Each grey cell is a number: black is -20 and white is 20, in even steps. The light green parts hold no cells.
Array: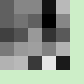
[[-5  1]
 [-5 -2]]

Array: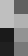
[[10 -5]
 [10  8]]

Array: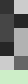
[[-12  12]
 [ -9 -14]]

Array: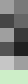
[[ 5 -1]
 [-9 -4]]

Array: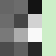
[[-4 -3]
 [-3 -9]]

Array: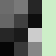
[[ -3  -1]
 [ -4 -10]]

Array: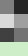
[[  0 -14]
 [ 14   5]]

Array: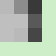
[[ 9  2]
 [10 10]]
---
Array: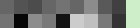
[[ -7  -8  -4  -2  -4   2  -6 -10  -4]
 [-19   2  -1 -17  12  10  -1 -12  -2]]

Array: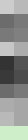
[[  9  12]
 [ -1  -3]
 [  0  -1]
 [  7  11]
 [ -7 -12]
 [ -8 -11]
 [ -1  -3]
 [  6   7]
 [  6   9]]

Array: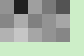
[[-15   5  -1  -7   3]
 [  7   0   3   6   1]
 [ 11   6   3   1   8]]

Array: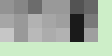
[[  1  -3   4   4  -7  -4   3]
 [  4   8   6   5 -16  -1   6]
 [  4   9   7   8 -16   5  11]]

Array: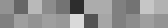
[[ -4   9   2  -2 -13   7   7   0  -2  11   8   3]
 [  5   3   5   4  14  -7   6   0   2   5   3   0]]

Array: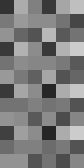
[[  7   0 -11   6  10 -12]
 [  4   2   2  -2  -9  -1]
 [ -4  -7   9  -6  -2   3]
 [  8   2 -11   8  12 -11]
 [  2   1   1  -1  -6  -2]
 [ -1  -5   6  -7  -4   4]
 [  6   2 -14   7  11 -11]
 [ -2   0  -2  -1  -7  -2]
 [  2  -6   2  -8   1   3]
 [  5   2 -14   7  12 -10]
 [  0   0  -3  -1  -7  -3]
 [  3  -7  -2  -8   1   3]]

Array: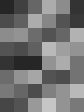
[[-10  -4   7   2 -12 -14]
 [ -5   7   1  -7 -11  -8]
 [  3  -3  -7  -4   8   2]
 [ -8  -5   9   5   3  -7]
 [-14 -14   3   7  -2 -12]
 [  3   6  -7  -8  -2  -3]
 [ -4  -8   0   3   9  -1]
 [ -7   4  11   3  -1  -9]]
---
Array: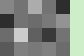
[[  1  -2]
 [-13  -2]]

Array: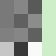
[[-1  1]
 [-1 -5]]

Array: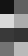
[[-17  -5]
 [ 14   7]]

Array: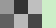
[[  4 -12]
 [ -5   9]]

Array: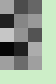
[[  6  -8]
 [-15   1]]

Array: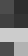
[[ -8 -13]
 [-10 -12]]
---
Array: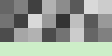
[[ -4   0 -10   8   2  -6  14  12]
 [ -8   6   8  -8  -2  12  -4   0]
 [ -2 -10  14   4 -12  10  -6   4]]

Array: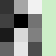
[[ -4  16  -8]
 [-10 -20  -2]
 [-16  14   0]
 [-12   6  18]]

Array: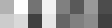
[[ 12  14 -10  16  -4   0   2 -10]
 [  8  20  -2  18   0  -6   4  -8]]

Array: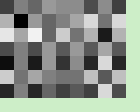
[[-18   0 -16   4 -12   2 -14  14 -14]
 [-14   0 -14  -4 -10  -6 -10  14  -8]
 [ -8   0  -8   4  -6   4  -6   6  -6]
 [-10   0  -4   4   2   2  -8   2 -10]
 [  8 -20   4  -4   0   6  14  -2  14]
 [ 12  -2   6   0  -2  -2  10  -6  10]
 [ 16   6  18  -4  12  -2   8 -16   8]]

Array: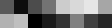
[[  8  10 -20 -16 -12   0 -10 -14]
 [ -6 -18  -8  -2  12  14  16   6]]

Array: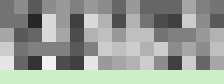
[[ -2  -2 -14  14   4 -10  14   8  -8   8  -2  -8 -10  12   2  -6]
 [ 16  -4 -12  18  -8 -10  16   4   6   8  12   2 -10  12  -4   6]
 [ -2   2  -6   2   4   0   4   2  -4   4  -4  -4  -4   6   0  -2]
 [  6  -6  -4  14   6  -8   8  10   4  10  10  -2   0   0   4   8]
 [ 12  -2   0   0   0  -6   0  12  10  12   8  12   2   6   2  10]]

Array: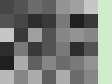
[[ -7  -9 -13 -11  -1 -15 -11]
 [-13  -1 -11  -7  -1 -13  -7]
 [-15   7  -5   1  -3  -1   3]
 [ -9  -7  -3  -5   3   5  11]
 [ 11 -11   5  -7   1   3   1]
 [  9   1   7  -5   7  -3   1]]

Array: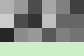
[[ 12  -8 -12  10  -4  -4]
 [  8   4  -8   6   0 -10]
 [-14   2   4  -6   0  -2]]
